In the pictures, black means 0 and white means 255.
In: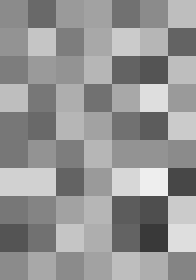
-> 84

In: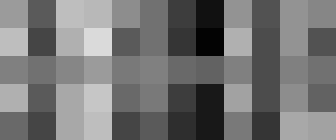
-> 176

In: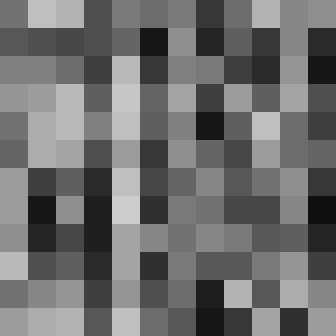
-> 114

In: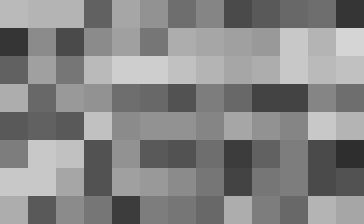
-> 200

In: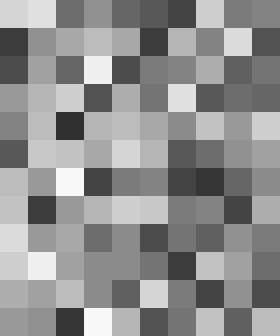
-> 174

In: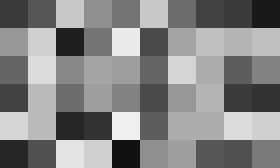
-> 213

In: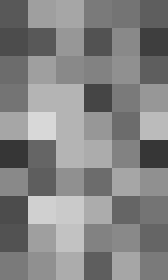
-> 82
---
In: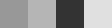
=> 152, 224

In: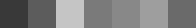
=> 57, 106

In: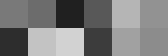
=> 121, 140

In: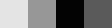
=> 228, 90

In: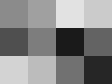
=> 139, 38

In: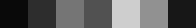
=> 9, 23

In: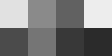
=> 225, 43

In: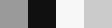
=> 154, 203

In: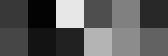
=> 56, 98
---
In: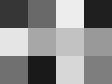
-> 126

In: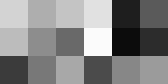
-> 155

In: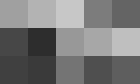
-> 94

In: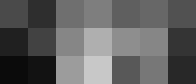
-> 40

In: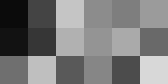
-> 216

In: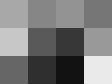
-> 234

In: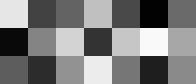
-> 138

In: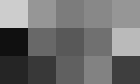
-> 62

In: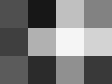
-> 57
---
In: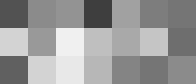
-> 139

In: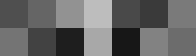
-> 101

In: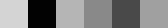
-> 2

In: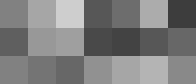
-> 166

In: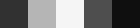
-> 181

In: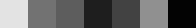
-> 114

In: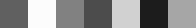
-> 252
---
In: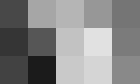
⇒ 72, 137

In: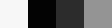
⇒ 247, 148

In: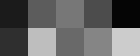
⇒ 27, 204

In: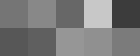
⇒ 117, 123

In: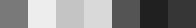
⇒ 121, 54

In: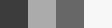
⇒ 60, 247
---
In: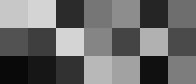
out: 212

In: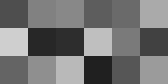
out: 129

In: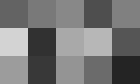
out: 121

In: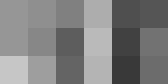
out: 143

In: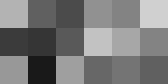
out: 96

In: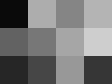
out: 173

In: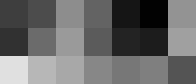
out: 76

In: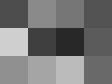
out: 138

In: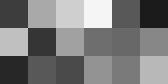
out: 169

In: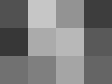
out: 198
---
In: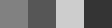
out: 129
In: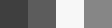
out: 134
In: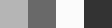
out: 181
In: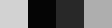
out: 174
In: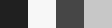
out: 199
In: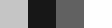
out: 197
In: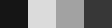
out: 162
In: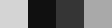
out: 169
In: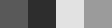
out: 155
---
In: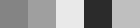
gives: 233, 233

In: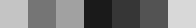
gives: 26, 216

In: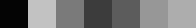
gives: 60, 194

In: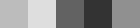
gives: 98, 222

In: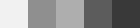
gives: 174, 241

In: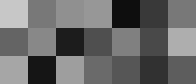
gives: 79, 199

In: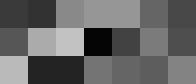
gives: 5, 194

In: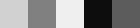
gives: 239, 239

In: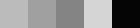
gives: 132, 213
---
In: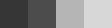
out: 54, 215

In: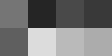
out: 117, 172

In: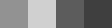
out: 146, 63

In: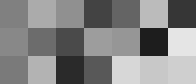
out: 128, 207

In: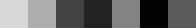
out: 216, 91

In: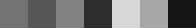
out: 114, 21

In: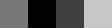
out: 120, 199
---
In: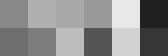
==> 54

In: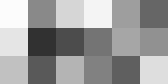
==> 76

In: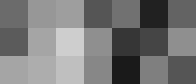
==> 33

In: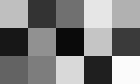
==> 23

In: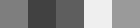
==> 94

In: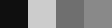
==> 111
